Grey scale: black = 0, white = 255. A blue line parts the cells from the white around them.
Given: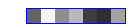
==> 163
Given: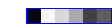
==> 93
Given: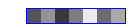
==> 169
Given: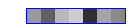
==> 138
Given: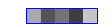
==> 197
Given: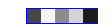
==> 28
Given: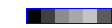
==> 91
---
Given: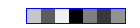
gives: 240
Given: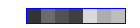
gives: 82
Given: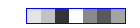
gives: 53
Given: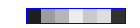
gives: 182
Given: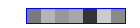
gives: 152
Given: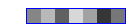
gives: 97
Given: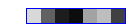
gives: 29
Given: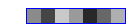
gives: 201
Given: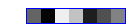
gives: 239
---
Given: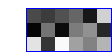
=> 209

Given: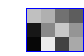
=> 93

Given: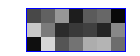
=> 9

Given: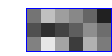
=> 33

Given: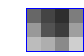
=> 125

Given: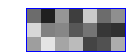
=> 143
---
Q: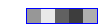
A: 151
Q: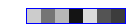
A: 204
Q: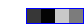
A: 55
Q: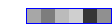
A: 167
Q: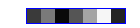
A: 58
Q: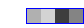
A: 176
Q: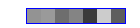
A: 147
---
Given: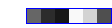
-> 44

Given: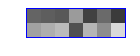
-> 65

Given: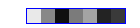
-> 35

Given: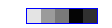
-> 48

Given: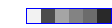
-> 76

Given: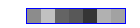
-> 88
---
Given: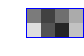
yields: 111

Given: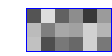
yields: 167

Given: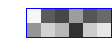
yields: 70

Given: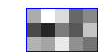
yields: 123

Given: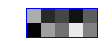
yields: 70

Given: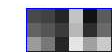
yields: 59

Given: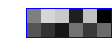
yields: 201

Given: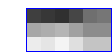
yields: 181
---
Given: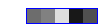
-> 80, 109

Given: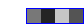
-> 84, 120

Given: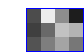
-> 29, 83

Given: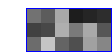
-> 45, 108

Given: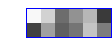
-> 58, 66

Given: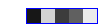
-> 235, 23

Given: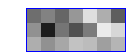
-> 94, 174

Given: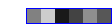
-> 87, 129

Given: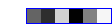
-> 246, 100
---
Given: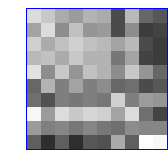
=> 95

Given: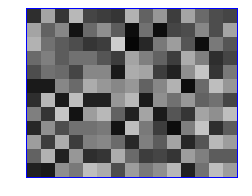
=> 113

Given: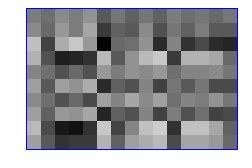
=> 166

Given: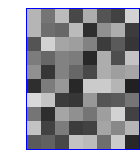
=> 110

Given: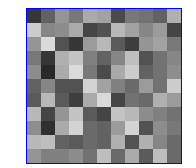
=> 90
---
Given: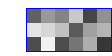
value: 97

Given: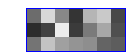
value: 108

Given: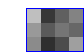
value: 191

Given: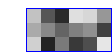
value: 194

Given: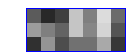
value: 91

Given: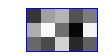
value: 54

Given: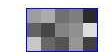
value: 157

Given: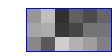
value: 151

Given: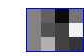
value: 131
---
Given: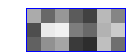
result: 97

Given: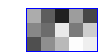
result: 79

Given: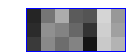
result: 58

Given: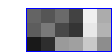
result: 25

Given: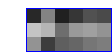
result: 147

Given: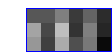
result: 151

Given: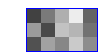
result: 81

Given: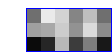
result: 11
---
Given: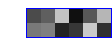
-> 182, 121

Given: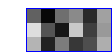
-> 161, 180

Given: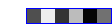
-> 113, 79

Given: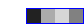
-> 129, 34

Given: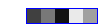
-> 160, 64

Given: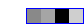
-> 207, 137

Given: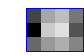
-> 119, 104

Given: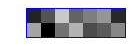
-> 41, 164

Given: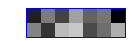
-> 0, 132

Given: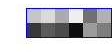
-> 177, 56
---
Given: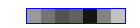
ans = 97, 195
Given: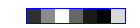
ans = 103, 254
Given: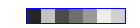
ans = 111, 237
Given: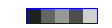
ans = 152, 208
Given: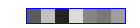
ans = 219, 219
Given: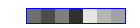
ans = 48, 230
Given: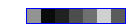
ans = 77, 208
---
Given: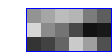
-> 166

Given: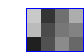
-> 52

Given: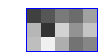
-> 86

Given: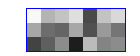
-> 180

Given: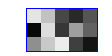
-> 194

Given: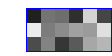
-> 116

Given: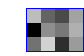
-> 100

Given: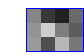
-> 56
